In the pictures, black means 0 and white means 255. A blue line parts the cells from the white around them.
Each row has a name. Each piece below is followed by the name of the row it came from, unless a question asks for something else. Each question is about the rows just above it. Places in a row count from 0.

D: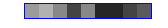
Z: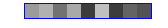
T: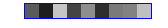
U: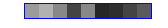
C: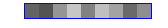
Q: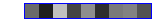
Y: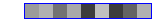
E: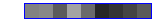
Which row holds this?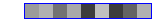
Y
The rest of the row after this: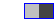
[142  46 122 130  83]

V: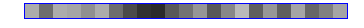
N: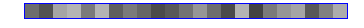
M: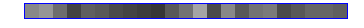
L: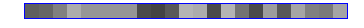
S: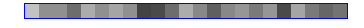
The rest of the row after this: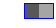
[128 122 165]
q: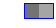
M
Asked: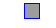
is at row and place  L, 17
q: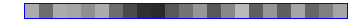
V
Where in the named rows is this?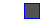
N, 1
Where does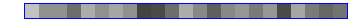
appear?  S
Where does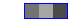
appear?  M

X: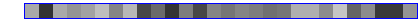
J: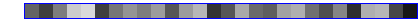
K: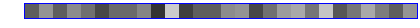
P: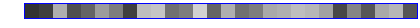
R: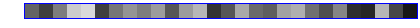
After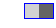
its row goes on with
[175 112 125 169 175 190 183 162  71 133  86 169 183  86]
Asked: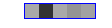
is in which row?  X

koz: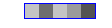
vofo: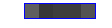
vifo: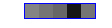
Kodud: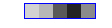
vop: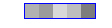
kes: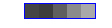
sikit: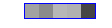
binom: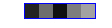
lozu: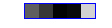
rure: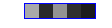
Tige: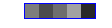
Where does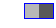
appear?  Kodud
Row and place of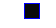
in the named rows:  lozu, 3
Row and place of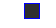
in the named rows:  rure, 3
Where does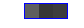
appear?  vofo
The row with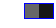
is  vifo

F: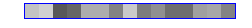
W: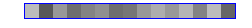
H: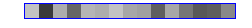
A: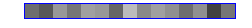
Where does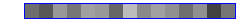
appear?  A
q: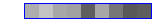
H
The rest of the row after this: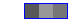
[160 152 102 188 137 160 144 110 144  65 118]
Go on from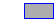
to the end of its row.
[131 202 124 144 110 110 160 167 131]
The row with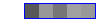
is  A

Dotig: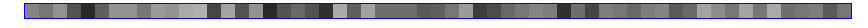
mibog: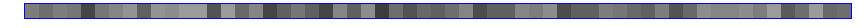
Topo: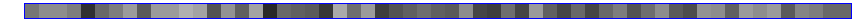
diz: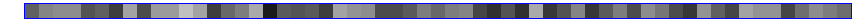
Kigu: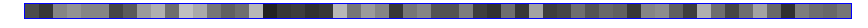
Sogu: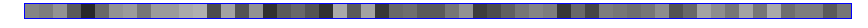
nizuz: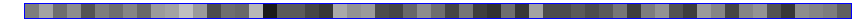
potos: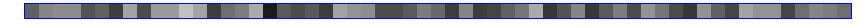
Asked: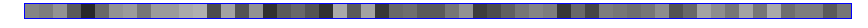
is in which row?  Sogu
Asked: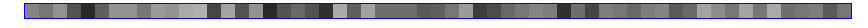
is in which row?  Dotig
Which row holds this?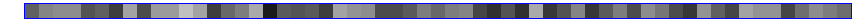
diz
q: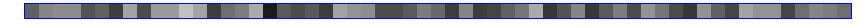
potos
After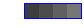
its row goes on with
[133 125  55 104  69 125 118 110 118 141  83 104 163 141 118 163 118 170
 110 125 125  90 118]
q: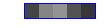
nizuz
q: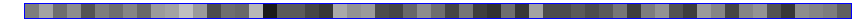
nizuz

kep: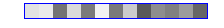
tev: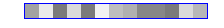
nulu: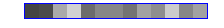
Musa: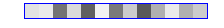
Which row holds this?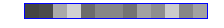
nulu
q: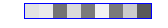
kep
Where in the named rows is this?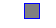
kep, 10
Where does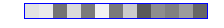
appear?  kep
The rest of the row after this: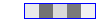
[122 204  89 142 128 156 102]

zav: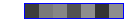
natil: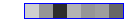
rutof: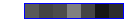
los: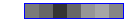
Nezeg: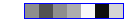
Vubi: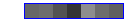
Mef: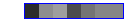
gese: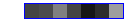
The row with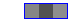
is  zav
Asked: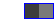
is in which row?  zav
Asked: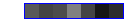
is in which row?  rutof
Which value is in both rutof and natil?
[44]
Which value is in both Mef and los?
[134]
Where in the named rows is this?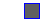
Vubi, 6

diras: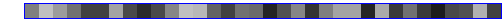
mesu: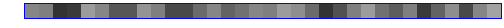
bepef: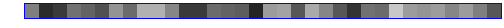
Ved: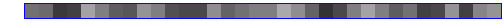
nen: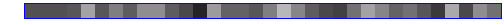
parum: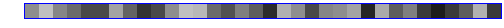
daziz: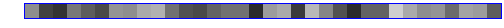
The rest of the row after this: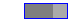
[142  99  51  73 127 163 127  93 113  65  73 148  65 134 148]
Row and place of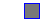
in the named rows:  daziz, 3
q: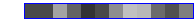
parum
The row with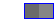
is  mesu
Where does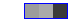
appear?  daziz

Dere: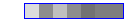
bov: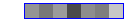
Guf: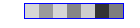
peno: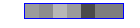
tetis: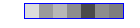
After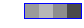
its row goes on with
[141 126]
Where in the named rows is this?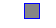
Guf, 3
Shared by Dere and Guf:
[126]
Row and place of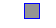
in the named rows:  bov, 0
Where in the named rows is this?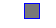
bov, 1
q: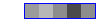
tetis

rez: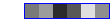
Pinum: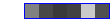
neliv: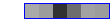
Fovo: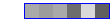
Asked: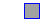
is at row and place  neliv, 4
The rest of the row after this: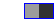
[109 162 156]
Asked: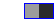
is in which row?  rez
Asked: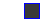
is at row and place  Pinum, 2

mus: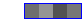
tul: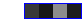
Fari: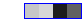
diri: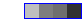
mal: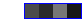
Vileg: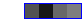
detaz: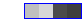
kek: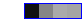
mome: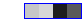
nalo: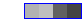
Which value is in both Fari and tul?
[29]
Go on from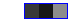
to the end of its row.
[29]
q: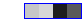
mome

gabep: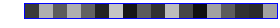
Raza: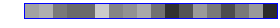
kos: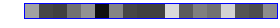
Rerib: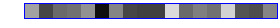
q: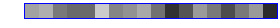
Raza
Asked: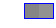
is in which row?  Raza
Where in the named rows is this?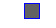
gabep, 4
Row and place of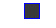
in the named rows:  gabep, 0
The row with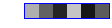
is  gabep
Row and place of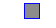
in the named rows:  kos, 17
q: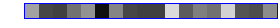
kos

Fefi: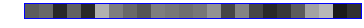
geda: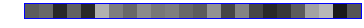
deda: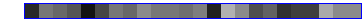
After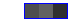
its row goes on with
[ 62  62 170 139 139]
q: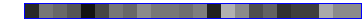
deda
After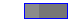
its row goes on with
[111 126  32 177 139  78  98  48  62  62 170 139 139]
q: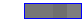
deda

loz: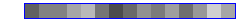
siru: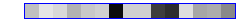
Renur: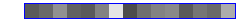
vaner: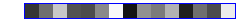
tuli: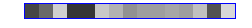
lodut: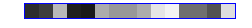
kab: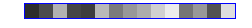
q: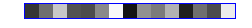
vaner
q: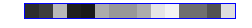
lodut
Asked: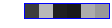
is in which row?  lodut
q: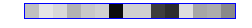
siru
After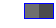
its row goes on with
[236]

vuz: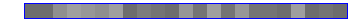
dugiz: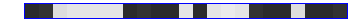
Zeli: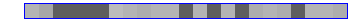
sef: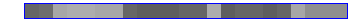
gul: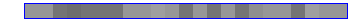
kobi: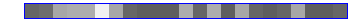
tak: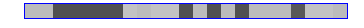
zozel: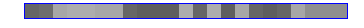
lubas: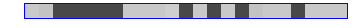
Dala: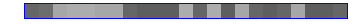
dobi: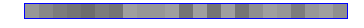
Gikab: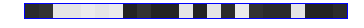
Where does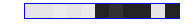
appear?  Gikab
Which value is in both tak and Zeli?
[188]
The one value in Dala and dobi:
[109]
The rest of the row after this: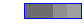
[151 143 159 109 124 116 109 151 116 159 116 151 116 116 109 159 109 116
 109]

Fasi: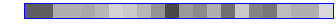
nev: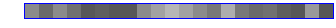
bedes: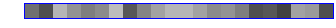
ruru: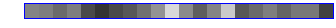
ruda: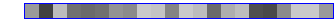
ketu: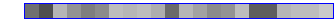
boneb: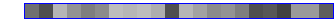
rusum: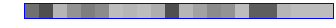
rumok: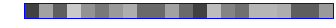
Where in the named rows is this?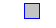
ruda, 9
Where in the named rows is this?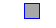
Fasi, 4
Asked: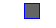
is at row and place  ruru, 18
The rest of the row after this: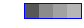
[162 139 120 174 120 106 112  94  87 154  87]
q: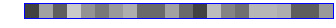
rumok
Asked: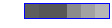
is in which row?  nev

